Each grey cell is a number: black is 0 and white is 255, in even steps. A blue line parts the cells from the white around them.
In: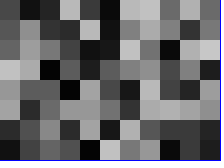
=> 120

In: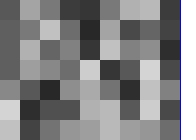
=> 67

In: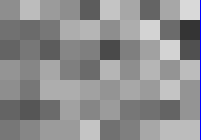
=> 52

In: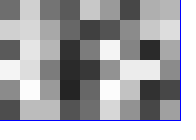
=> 221

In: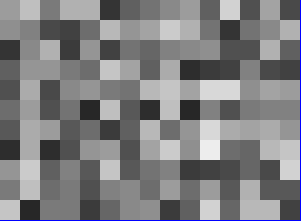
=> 177
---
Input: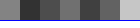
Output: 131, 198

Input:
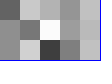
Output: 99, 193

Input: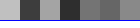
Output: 192, 137

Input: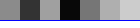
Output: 139, 204

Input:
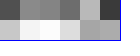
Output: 80, 172

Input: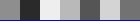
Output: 142, 114

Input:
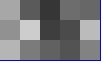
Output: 167, 130
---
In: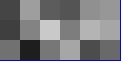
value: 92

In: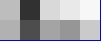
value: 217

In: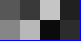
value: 197

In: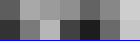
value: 155

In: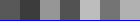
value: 150

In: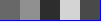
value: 45

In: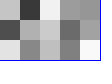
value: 241

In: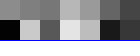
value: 119
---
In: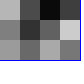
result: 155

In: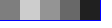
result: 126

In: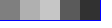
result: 127

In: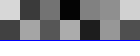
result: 65

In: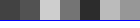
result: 66

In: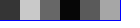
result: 53

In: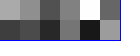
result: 62

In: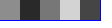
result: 141
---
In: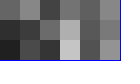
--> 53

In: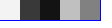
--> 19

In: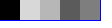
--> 183

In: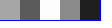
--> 252

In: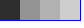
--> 177

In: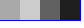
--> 96

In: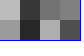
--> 174

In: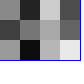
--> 182
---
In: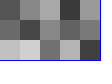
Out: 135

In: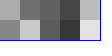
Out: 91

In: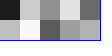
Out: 90

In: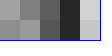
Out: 85

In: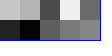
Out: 94

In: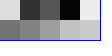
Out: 158

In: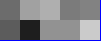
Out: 146
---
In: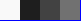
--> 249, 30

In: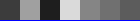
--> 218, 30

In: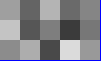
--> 219, 59

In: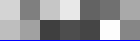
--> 253, 63

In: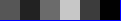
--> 199, 1

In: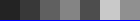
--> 201, 35

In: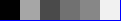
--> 241, 1

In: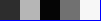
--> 247, 5
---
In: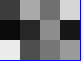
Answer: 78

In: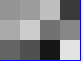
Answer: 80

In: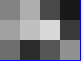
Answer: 43

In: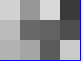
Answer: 166

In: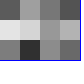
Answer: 48

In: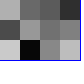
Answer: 7
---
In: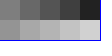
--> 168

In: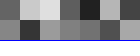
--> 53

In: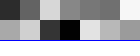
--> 208

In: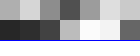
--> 46

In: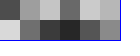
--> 111

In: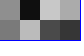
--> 187

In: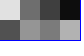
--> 149

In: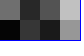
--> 54
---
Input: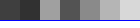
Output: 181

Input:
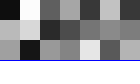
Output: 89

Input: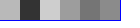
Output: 117

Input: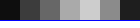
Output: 139

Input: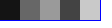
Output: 67

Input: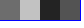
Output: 35

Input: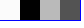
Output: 186
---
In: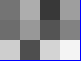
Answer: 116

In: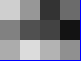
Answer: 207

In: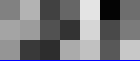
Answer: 129

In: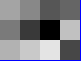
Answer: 164

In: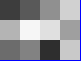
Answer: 61

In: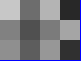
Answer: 199
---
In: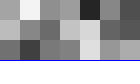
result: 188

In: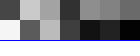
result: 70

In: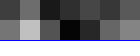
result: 62

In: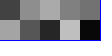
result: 66

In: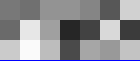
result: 106

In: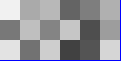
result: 120

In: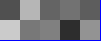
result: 80
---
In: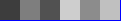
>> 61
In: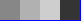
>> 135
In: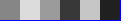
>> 134
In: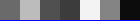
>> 106
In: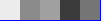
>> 236
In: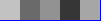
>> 194
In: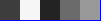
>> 61
